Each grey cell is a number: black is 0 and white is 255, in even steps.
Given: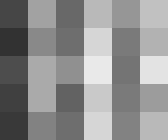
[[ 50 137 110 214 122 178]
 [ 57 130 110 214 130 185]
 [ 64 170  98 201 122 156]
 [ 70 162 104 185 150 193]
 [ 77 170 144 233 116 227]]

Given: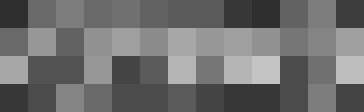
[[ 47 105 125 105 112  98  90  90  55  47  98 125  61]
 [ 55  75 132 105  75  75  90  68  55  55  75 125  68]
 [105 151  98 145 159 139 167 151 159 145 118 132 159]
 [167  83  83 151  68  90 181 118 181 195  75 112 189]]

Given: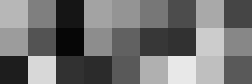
[[ 29 216  49  43  89 176 232 191  89]
 [156  83   6 141  97  55  49 204 135]
 [183 127  21 163 148 119  76 169  69]]

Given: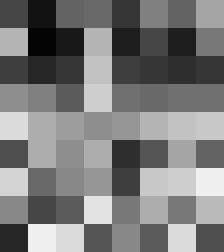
[[ 38 240 219  85 136  91 219  78]
 [ 62  38  54 194  62  54  46  54]
 [ 70  18  99 105  54 128  99 165]
 [ 78 173 142 173  46  85 165  99]
 [136  70  91 227 120 173 120 186]
 [142 128  91 206 112 105 112 112]
 [180   4  24 180  30  70  30 120]
 [212 105 136 150  62 200 206 240]
 [219 173 157 142 150 180 194 200]]

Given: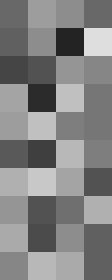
[[ 69  82 149 134]
 [ 89  63 184 126]
 [ 96 141  35 222]
 [104 157 141 104]
 [134 184 170  96]
 [149  82 111 176]
 [157 192 126 118]
 [164  43 192 118]
 [170  75 141  96]
 [176 200 164  82]]

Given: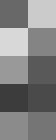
[[ 60  74]
 [104 203]
 [139 117]
 [153  89]
 [216 132]]

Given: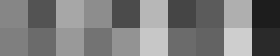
[[127 107 153 115 147 199 107  99 206  42]
 [134  83 167 141  75 183  69  91 175  29]]
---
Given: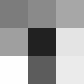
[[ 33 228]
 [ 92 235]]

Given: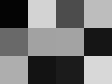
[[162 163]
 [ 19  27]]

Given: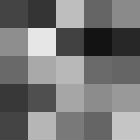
[[230  65]
 [169 184]]

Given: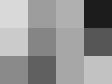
[[133 167]
 [ 96 167]]

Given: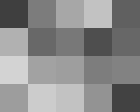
[[104 120]
 [162 158]]

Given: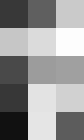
[[219 253]
 [156 160]]
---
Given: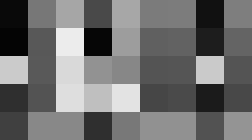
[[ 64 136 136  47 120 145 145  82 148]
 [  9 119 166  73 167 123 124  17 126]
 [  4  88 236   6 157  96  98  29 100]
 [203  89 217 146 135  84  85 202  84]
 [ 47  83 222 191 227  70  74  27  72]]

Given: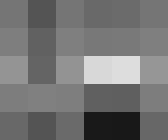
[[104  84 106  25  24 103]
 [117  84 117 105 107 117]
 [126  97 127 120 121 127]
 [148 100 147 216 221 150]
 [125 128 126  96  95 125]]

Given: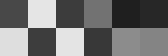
[[222  61 228  56 140 132]
 [ 72 229  60 114  31  39]]

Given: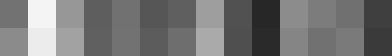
[[139 236 162  96 114  92 110 170  79  42 133 113 122  58]
 [114 244 151  94 113  86  95 158  81  39 140 124 112  63]]

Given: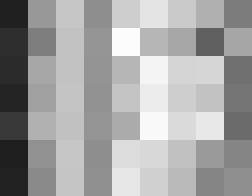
[[ 34 138 197 144 230 208 185 133 143]
 [ 32 152 198 142 206 228 202 176 124]
 [ 46 126 194 149 252 182 167  95 166]
 [ 43 167 194 148 182 244 213 214 112]
 [ 36 160 196 145 196 236 206 194 117]
 [ 57 177 193 149 171 249 218 232 107]
 [ 30 145 198 142 220 216 193 154 133]]

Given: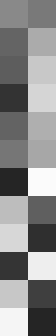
[[245  37]
 [137 121]
 [100 171]
 [ 93 200]
 [ 51 213]
 [ 99 175]
 [118 167]
 [ 37 251]
 [189  95]
 [215  47]
 [ 52 238]
 [199  63]]

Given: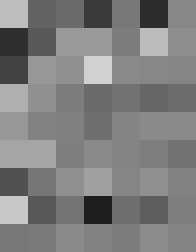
[[120 122 138 130 125 140 132]
 [190  98 107  58 120  44 135]
 [ 47  89 154 153 125 188 142]
 [ 66 151 144 209 138 135 133]
 [175 144 125 106 114 103 109]
 [151 130 128 111 132 138 137]
 [165 165 127 138 131 126 114]
 [ 81 118 143 160 133 144 129]
 [200  88 116  30 111  94 127]]

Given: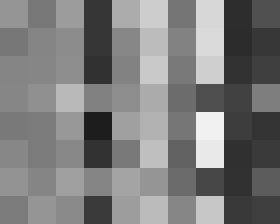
[[123 149 138  58 157 187 134 199  57  63]
 [149 120 156  54 172 205 117 215  45  80]
 [119 132 140  54 135 188 130 218  44  55]
 [132 134 142  49 130 201 121 207  50  63]
 [134 144 185 129 141 171 108  78  65 126]
 [121 123 152  29 160 177 118 241  61  51]
 [135 123 136  50 121 191  98 233  48  58]
 [147 133 159 133 164 149 107  71  49  92]]
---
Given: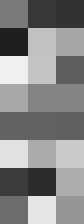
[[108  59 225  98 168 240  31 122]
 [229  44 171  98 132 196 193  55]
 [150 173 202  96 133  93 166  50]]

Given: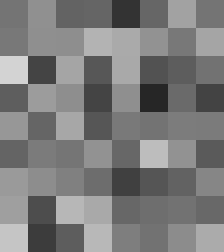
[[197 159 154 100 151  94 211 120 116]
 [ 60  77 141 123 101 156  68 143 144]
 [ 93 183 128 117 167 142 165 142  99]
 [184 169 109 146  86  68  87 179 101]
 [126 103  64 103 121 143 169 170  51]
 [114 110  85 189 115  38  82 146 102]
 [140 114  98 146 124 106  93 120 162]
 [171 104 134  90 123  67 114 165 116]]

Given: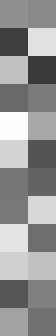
[[162  86 208 228 120 118 211 254 105 192  62 144]
 [112 127 193 110 215  99  83 167 123  57 225 137]]

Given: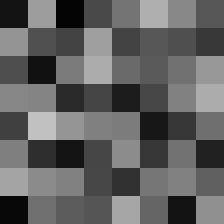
[[  8 164 127  64 135  78 148  19]
 [112 139  46 193 132  17  80 157]
 [ 92 129  20 149  42 123  67   4]
 [ 85  71  70 128  69 172 159  73]
 [166  49 140 124  28 106  67 116]
 [101 118  55  23  71  90  87 175]
 [ 19 129 114  55 129 113  79 136]
 [144  96  33 111 172 152  56  87]]

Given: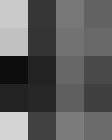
[[212  34  13 193 202]
 [ 65  38  34  52  54]
 [123  95 103 114 120]
 [107  64  73 105  98]]

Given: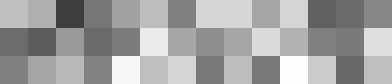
[[129 108 192]
 [166  92 175]
 [184 154  61]
 [131 106 118]
 [247 124 162]
 [191 235 189]
 [213 167 128]
 [121 142 213]
 [189 166 214]
 [120 219 165]
 [254 178 213]
 [203 128  97]
 [105 122 106]
 [191 222 135]]
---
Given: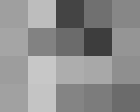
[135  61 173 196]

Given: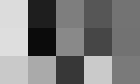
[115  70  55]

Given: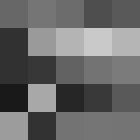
[ 89 201  98 168 156]

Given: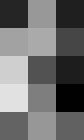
[ 31 170 207]

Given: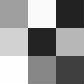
[ 34  35 254]

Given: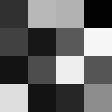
[  2  89  77 222]

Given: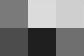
[207  31]

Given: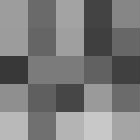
[134  63 123  95 185]

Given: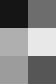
[109 175]
